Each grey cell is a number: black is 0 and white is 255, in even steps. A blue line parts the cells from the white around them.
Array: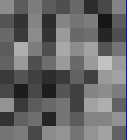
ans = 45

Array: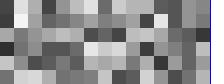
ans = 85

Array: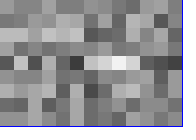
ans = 154

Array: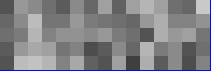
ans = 111

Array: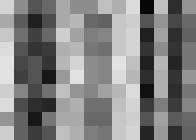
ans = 191

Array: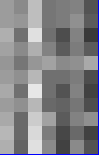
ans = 124
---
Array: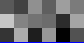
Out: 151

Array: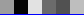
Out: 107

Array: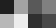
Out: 237

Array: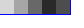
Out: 104

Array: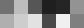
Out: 72

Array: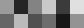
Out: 109

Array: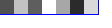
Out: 167

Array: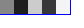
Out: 204

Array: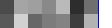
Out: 131
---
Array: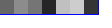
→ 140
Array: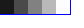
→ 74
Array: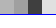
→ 160
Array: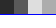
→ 89
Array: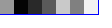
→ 4
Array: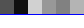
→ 15
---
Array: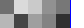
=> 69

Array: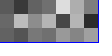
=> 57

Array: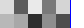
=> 77

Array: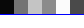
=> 74

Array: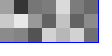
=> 83

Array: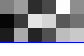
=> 28

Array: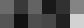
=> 25
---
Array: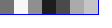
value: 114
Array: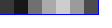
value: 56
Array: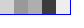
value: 211
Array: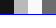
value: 20
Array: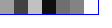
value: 159
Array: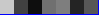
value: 201
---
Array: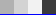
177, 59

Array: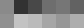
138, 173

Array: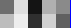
110, 96

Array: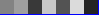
131, 37

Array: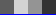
93, 51

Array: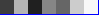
61, 248
